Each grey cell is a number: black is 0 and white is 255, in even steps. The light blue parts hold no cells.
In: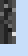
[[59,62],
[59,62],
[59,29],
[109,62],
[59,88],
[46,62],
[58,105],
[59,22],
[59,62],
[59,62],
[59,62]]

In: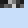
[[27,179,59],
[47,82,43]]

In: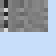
[[122,130,117,135,131,127],
[122,130,117,135,131,127],
[146,127,136,124,134,126],
[114,125,119,113,124,135],
[142,125,135,135,130,126],
[127,130,123,140,126,129],
[109,129,110,134,121,116],
[146,127,136,123,134,126]]

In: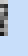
[[196],
[69],
[197],
[129],
[111],
[71],
[32],
[144],
[24]]

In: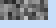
[[99,73,126,175,145,71],
[128,138,48,135,85,81],
[141,121,102,91,123,77],
[119,46,100,82,56,130],
[89,65,57,192,87,156]]

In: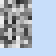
[[236,215,38,85],
[215,79,107,105],
[126,163,196,142],
[161,188,189,124],
[234,185,120,148],
[238,201,197,206],
[213,87,172,115],
[118,216,188,64],
[114,205,162,68],
[76,206,240,119],
[162,71,221,217],
[238,184,233,122]]

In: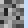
[[197,69,104],
[134,119,164],
[164,190,103],
[126,170,147],
[142,155,39],
[43,178,132],
[133,174,67]]

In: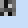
[[153,86],
[153,198],
[105,66],
[39,6]]
